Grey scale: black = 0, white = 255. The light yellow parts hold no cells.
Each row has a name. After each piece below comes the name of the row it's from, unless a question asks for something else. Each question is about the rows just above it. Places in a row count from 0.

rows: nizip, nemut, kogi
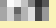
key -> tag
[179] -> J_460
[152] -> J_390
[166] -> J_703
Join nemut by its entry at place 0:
J_703
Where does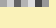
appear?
nemut
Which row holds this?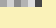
kogi
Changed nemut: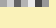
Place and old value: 4, [222]
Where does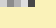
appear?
kogi
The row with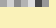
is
kogi

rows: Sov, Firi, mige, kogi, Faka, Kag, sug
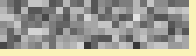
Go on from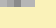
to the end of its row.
[100 154 154 197 182 197]
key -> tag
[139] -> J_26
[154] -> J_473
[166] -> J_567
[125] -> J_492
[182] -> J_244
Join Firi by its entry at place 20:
J_244
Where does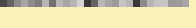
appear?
sug
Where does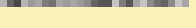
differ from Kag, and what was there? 2, [86]
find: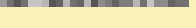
Sov
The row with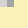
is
mige
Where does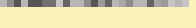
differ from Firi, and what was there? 22, [154]

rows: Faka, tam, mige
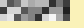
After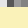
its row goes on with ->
[ 49 213 245 171  74]
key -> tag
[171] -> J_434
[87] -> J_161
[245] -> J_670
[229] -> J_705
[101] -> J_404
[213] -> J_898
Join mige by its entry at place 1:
J_705
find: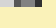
tam
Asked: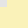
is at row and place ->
mige, 1

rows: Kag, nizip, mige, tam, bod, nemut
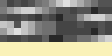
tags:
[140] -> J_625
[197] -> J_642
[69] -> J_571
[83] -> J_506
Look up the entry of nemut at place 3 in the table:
J_506
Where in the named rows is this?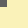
nemut, 6
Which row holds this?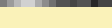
nizip
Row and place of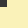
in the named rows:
mige, 5
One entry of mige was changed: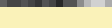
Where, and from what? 0, [83]
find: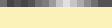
Kag

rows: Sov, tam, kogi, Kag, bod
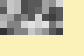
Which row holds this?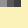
bod
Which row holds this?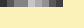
bod
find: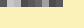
tam
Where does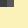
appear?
kogi
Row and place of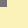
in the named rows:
Kag, 7
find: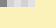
Kag

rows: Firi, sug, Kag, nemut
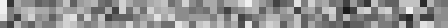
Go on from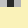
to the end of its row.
[125 112]
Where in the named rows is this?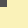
nemut, 34

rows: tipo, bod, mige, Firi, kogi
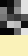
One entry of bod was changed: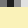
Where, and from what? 0, [130]
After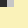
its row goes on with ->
[185  17]
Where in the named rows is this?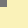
mige, 0

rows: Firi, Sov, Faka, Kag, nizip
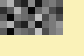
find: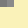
nizip
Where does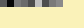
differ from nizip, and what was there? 4, [91]
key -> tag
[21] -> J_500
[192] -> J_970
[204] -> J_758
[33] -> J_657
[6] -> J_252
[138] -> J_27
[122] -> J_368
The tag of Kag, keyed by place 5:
J_500

